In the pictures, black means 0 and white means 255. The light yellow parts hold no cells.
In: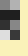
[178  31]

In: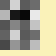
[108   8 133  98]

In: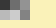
[147 204]

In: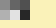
[ 80 226]

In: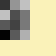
[193  78  88]

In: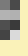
[ 74 179]

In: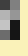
[128 180]

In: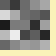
[167 101 125 236 103]

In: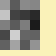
[134  57  91  71]
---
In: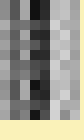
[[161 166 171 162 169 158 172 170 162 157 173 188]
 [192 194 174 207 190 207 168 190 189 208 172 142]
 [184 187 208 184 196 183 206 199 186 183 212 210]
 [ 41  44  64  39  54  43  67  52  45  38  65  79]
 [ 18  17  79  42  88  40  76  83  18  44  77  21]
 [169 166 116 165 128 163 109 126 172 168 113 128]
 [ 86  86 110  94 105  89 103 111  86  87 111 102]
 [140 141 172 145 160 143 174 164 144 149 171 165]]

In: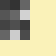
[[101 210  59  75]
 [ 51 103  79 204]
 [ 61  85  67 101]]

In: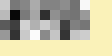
[[248 153 118 205]
 [114 116 128 197]
 [141 120  64  52]
 [131 144 175 197]
 [131  47 204 138]
 [171 166 177 251]
 [134 122 210 201]
 [120   8  63  51]
 [203 186  90 152]]

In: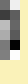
[[239  94 102  90   3 253]
 [110  61 188 172 122 127]]

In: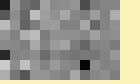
[[133 173 144 142 123 151 135 127]
 [133 130 132 138 134 130 130 142]
 [123 156 104 160 131 119 142 135]
 [ 76 126 166 135 102 120   5 111]
 [149 135 129 143 124 117 131 167]
 [141 167 130 143 163 124 138 129]
 [139 145 156 145 155 135 154 137]
 [162 159 155 124 132 108 131 147]
 [101 190 125 188 168 142 151 149]
 [113 103 100 174 127 134 191  86]
 [150 141 147 130 136 131 141 118]
 [ 26  88 186 149 137  40 202 173]]

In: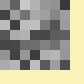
[[ 57 158 155  94 152 151  77]
 [146 134  84  93 112 182 157]
 [151 160 121  71 129 175  89]
 [178 168 192  73 110  60 189]
 [200 115 190 178 108 151  70]
 [ 97 160  64 171  71  65 181]
 [156  66 188  85  70 147 171]]

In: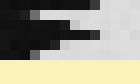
[[218 221 221 215 221 221]
 [220 219 217 222 221 220]
 [220 221 220 219 221 218]
 [218 218 217 212 219 217]
 [ 57 221 220  47 220 218]
 [ 19 217 219  20 219 219]
 [ 17 216 199  17 217 217]
 [ 17 218  26  19 206 218]
 [ 14 220  17  16  33 220]
 [ 17 219  18  17  18 219]
 [ 14 110  19  18  15 101]
 [ 16  30  16  17  16  14]
 [ 15  20  17  19  15  18]
 [ 17  19  17  20  20  18]]
